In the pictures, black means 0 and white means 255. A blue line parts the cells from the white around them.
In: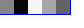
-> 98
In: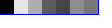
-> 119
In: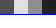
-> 33
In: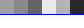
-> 39
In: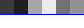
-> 147
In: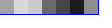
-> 141
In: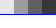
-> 56
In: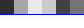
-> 116
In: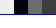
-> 61
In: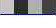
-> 67
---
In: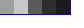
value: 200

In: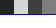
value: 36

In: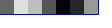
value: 86

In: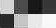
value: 41

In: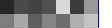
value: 133

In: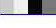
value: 202

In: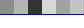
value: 51

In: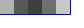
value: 88

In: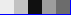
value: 194

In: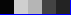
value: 207
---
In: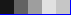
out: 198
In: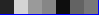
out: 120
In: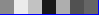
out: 101
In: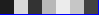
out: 66
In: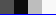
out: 248
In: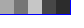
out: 44
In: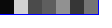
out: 116
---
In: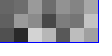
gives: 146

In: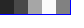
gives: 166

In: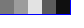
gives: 227

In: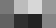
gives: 188

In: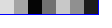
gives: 200

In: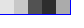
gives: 82

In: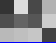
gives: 220
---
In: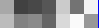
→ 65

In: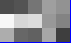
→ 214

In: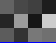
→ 156

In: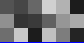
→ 52

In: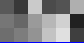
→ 103

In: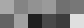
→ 132

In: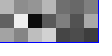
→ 238
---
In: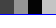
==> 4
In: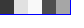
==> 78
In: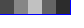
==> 100
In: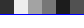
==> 28
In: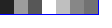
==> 135
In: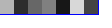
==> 216
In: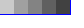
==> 96
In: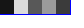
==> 155
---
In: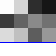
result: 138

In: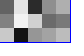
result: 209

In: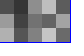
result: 114

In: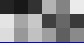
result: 200

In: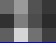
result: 76

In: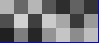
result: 63

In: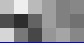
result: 99

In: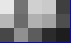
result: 177

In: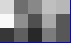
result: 79
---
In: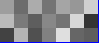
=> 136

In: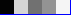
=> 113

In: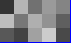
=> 175

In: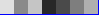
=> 40

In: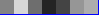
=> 36

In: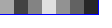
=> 224

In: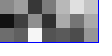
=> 48
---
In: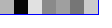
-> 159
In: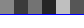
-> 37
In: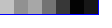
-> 55
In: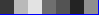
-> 83
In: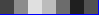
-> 108
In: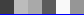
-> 91
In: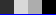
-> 216
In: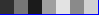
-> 227
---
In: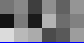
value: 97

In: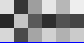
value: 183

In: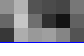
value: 69

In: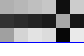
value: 15

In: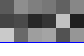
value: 97

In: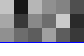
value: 131

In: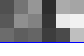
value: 171
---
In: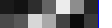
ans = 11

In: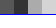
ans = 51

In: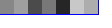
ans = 38

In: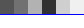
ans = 49

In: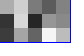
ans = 38

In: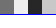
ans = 39
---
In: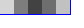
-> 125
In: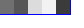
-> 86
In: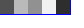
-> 186
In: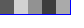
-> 210
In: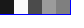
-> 250
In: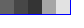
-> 71
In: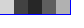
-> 66
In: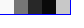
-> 118
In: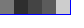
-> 46
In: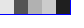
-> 84
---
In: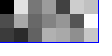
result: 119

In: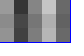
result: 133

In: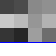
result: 137

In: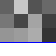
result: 83

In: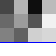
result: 14

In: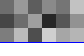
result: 93
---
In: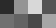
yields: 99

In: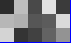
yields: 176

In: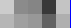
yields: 160

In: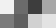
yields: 95

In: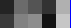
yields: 129

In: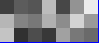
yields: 132
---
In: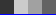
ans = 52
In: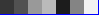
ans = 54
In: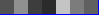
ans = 82
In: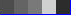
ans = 77
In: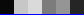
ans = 8
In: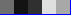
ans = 110
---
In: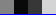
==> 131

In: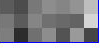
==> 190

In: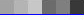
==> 180

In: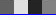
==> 130

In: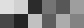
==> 209

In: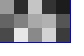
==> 211
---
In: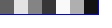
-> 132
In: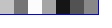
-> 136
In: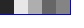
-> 132
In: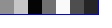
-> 112
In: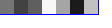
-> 117
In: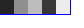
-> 143
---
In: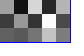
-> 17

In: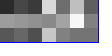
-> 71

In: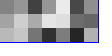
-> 150

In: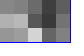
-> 129

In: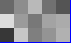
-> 141

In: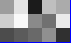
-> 227

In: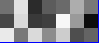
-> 226
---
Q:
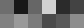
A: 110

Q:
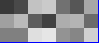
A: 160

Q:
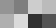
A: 148

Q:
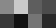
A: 137

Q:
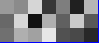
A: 104

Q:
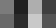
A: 123

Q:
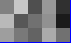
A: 185

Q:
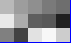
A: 233

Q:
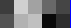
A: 61
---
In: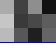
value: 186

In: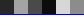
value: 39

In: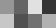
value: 199

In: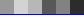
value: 152

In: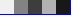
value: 240

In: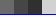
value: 106

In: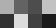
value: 49

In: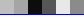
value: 190

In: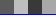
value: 91
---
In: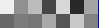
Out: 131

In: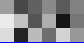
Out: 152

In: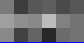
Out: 115

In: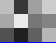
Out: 182

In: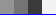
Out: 243

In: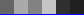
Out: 33

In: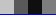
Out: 125
